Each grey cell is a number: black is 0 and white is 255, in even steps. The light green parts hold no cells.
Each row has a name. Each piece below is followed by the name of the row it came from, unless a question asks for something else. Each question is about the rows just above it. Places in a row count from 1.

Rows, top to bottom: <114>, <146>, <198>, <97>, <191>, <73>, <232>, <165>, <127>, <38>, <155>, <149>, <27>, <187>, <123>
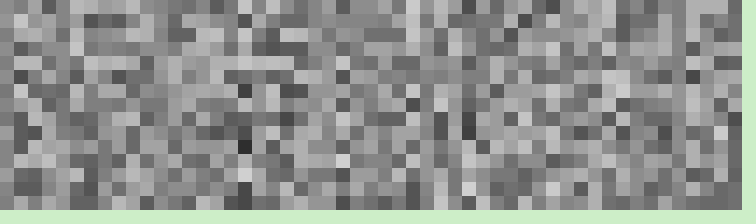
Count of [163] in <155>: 10
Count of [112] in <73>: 6
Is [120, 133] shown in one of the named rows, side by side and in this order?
yes
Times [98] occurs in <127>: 6

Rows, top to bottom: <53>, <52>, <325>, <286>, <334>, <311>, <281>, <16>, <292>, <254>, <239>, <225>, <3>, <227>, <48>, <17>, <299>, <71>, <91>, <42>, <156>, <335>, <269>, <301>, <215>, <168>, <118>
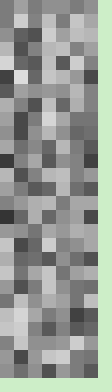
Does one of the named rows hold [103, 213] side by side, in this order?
no
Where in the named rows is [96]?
<325>, 2
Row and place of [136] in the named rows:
<239>, 3
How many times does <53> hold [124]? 3

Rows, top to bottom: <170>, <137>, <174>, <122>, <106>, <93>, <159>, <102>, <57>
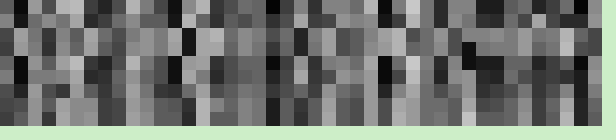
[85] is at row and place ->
<102>, 13
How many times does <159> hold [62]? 2
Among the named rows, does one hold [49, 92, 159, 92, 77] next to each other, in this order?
no
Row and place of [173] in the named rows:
<57>, 29
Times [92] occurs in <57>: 13

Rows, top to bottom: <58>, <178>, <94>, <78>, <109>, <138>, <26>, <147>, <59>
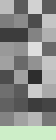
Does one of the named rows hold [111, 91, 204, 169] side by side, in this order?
yes
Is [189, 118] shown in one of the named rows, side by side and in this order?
no
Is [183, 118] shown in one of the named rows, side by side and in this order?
yes

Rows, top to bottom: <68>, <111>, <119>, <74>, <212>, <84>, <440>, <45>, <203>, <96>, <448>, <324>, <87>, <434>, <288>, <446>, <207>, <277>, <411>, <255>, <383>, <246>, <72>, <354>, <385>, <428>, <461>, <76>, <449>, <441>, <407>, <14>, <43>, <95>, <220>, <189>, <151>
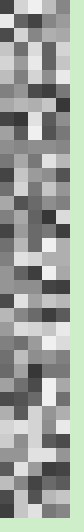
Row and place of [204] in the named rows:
<14>, 1
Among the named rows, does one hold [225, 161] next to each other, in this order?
yes
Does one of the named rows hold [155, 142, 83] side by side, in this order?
yes
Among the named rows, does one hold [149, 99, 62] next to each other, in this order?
yes
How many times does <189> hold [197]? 2
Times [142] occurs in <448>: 3
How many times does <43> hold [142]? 0

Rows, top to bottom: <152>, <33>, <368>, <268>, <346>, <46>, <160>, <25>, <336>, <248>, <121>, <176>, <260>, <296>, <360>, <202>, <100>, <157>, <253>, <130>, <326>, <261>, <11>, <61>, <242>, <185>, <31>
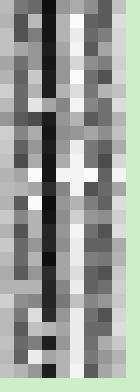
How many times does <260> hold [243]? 3
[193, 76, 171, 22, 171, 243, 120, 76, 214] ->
<176>
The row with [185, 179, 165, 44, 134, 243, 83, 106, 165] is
<296>
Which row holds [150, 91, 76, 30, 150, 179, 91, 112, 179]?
<336>
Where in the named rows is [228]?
<25>, 3

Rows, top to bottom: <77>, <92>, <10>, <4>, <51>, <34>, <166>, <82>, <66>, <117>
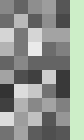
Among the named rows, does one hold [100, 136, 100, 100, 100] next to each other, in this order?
yes
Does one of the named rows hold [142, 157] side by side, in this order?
yes
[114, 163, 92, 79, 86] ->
<117>
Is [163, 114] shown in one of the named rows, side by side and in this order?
no
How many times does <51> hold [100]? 4

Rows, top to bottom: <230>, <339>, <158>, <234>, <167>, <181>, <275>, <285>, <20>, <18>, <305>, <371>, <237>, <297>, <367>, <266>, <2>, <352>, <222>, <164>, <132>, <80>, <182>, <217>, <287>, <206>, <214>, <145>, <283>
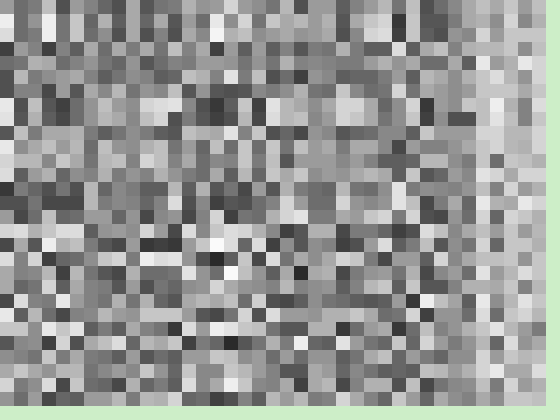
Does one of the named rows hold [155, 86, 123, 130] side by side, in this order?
no
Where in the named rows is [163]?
<80>, 33
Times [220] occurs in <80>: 1
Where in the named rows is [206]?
<80>, 19
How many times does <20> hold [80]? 4
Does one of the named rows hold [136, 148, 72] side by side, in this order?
yes
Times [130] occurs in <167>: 4

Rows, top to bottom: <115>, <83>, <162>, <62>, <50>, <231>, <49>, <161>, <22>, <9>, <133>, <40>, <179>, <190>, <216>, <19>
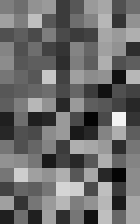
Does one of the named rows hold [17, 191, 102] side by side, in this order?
yes
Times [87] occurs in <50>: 1
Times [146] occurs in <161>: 1

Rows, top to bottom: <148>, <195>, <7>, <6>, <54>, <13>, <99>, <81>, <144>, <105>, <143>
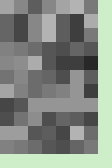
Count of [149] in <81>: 5
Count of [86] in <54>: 1

